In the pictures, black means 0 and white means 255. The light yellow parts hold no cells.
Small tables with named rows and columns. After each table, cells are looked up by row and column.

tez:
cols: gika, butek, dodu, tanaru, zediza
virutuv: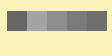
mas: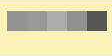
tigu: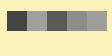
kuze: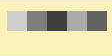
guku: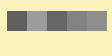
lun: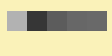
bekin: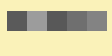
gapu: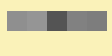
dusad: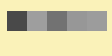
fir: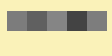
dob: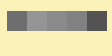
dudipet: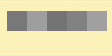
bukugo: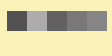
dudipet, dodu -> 116
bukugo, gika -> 82
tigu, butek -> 159
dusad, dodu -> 114
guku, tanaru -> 131
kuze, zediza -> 99
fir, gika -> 124
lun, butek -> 54
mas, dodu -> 172
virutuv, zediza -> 111
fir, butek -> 96

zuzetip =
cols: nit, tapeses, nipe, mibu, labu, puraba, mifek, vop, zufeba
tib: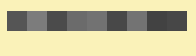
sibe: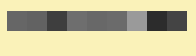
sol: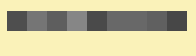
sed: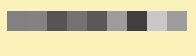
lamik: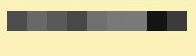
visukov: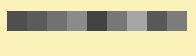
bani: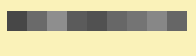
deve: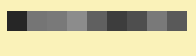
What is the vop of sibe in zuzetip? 44
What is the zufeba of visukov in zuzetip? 124
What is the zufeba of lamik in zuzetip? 59
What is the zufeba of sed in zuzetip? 157
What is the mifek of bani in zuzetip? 116
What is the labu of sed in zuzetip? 89
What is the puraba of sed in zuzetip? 156
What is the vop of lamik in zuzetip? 20
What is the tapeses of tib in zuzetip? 124
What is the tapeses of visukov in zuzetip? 91
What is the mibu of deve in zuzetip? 140
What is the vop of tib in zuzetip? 66
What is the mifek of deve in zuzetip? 78
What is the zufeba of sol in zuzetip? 71
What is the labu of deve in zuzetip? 96
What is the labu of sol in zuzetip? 74
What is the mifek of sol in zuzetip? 104
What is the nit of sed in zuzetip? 129
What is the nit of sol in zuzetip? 78
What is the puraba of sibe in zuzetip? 107

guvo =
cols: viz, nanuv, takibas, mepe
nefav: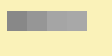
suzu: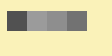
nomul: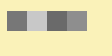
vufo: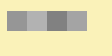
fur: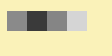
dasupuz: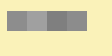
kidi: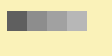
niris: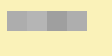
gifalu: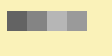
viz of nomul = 119
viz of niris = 173
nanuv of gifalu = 132
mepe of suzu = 114
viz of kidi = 95
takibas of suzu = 142
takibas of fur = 133
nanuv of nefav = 150
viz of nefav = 136
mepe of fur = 213
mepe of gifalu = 154
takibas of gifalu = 182
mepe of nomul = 142
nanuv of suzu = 155
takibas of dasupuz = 127
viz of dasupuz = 141
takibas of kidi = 161
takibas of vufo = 129

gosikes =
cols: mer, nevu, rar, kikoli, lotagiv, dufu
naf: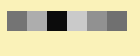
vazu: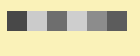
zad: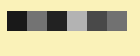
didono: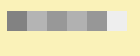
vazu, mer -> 72
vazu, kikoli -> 206
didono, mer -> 130
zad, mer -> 25
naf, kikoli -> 202
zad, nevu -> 115
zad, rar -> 34
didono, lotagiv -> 151
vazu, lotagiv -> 140
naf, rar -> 12
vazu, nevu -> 203
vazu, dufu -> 92
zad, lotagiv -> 73
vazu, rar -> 110
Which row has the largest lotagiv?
didono

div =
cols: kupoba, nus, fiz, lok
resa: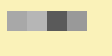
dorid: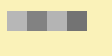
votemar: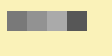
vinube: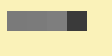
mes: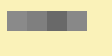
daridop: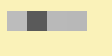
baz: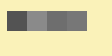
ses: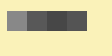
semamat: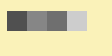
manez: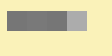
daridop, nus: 90
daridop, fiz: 185
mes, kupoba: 138
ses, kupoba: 136
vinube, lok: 58
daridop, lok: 184
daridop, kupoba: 188
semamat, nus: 134
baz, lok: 119
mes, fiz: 105
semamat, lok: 205

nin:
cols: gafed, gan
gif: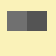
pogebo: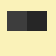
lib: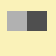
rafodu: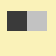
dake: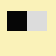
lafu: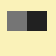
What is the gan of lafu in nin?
33
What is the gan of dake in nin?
220
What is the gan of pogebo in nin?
38
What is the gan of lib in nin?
79
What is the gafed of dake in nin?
6
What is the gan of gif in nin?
84
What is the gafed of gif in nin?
112
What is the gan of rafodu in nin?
194
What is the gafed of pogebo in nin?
61
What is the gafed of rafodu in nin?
58
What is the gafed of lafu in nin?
117
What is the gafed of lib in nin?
177

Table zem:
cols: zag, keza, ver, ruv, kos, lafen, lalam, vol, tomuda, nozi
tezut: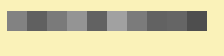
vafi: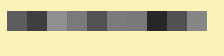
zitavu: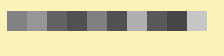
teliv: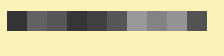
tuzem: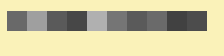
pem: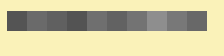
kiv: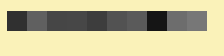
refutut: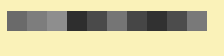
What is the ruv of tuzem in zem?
71
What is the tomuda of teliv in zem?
148
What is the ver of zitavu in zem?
99
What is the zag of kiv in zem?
48
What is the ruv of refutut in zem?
46
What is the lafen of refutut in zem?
117
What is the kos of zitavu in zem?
128
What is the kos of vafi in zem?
82
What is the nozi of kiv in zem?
119
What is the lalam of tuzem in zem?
90
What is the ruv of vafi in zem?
122
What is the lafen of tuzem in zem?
117

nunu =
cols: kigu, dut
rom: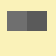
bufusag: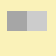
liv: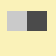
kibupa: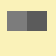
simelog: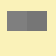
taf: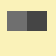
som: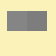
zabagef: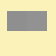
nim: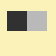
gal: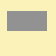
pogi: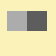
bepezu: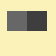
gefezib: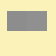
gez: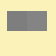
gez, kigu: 126
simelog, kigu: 127
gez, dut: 132
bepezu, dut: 62
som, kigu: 133
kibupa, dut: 91
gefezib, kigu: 141

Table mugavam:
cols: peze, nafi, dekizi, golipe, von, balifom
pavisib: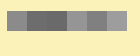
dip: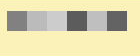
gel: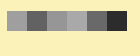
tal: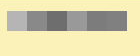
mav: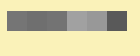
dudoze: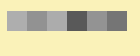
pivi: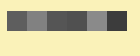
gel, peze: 159
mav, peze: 117
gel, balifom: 44
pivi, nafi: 129
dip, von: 191
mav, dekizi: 115
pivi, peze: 94
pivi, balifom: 60
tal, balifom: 128
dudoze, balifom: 117
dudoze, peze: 174
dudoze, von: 147
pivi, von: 138
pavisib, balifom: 157
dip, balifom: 99
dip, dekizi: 204
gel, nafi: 98
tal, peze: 181
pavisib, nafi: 109
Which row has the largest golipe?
gel

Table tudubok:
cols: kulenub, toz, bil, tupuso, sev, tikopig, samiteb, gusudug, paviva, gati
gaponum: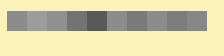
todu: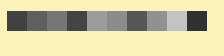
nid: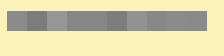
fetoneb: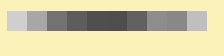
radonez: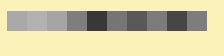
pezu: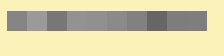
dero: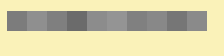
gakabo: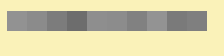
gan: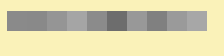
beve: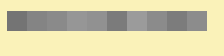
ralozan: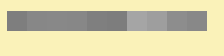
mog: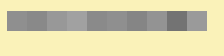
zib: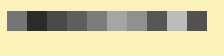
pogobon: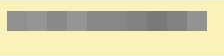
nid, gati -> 138
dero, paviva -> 118
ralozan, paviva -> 141
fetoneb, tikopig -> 78
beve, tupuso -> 150
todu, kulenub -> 65
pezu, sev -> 144
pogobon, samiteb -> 129
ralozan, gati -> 136
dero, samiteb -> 128
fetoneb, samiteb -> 97
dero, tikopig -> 148
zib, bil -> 73
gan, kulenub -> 138
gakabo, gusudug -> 147
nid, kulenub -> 139
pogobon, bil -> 138
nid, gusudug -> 136
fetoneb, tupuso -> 93
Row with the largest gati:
fetoneb

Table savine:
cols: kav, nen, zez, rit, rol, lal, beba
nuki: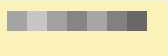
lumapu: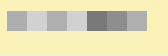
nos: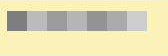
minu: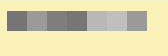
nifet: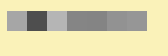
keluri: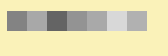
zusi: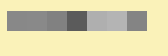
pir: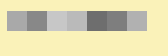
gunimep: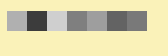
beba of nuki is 104
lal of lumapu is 142
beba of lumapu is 175
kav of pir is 169
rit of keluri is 147
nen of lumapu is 209
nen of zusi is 137
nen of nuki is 198
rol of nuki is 166
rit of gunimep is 127
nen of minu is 154
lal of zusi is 180

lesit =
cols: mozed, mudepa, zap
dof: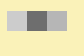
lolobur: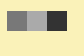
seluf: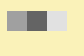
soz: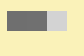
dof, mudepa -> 110
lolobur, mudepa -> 170
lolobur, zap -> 51
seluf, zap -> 225
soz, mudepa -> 112
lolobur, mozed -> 120
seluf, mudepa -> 100
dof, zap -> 182
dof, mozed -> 204
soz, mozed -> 111
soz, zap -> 211
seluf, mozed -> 160
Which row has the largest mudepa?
lolobur

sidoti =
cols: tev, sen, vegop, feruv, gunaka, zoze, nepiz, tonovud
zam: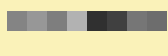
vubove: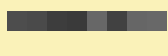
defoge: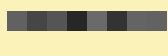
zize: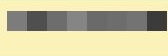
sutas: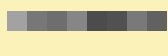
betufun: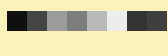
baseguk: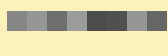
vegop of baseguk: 111
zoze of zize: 109
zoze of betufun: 237
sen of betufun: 69
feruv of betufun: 125
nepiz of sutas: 121
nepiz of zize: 115
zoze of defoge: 51
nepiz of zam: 118
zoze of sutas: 81
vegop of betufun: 155
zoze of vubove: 65
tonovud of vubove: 104

